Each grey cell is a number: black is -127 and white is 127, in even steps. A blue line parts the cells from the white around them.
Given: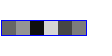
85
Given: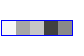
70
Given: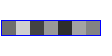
-81
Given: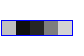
-89
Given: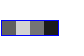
82
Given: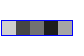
-13
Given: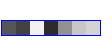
17
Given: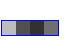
-47
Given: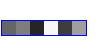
119
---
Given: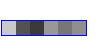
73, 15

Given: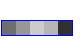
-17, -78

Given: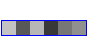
67, 16

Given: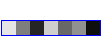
101, -112

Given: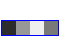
-83, -6

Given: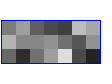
-3, -92
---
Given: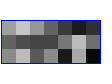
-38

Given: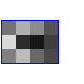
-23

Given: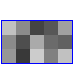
76

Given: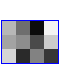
2

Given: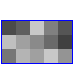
32

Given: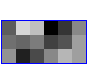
-53
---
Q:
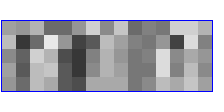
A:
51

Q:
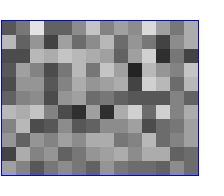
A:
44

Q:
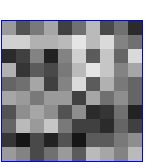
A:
-84

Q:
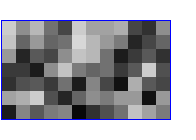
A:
14

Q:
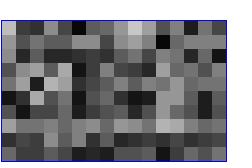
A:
-57

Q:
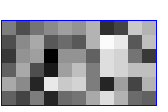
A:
51

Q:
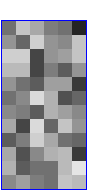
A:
-91

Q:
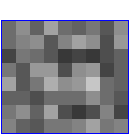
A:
14
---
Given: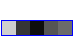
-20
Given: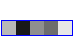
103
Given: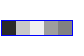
1
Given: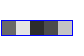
68
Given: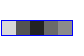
11
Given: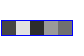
-15
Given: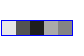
4
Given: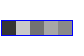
9
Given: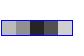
80
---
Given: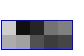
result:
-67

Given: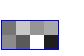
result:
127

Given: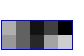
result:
35

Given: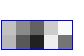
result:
110

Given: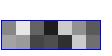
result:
75

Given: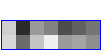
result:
36

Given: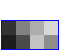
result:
67

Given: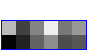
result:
-50
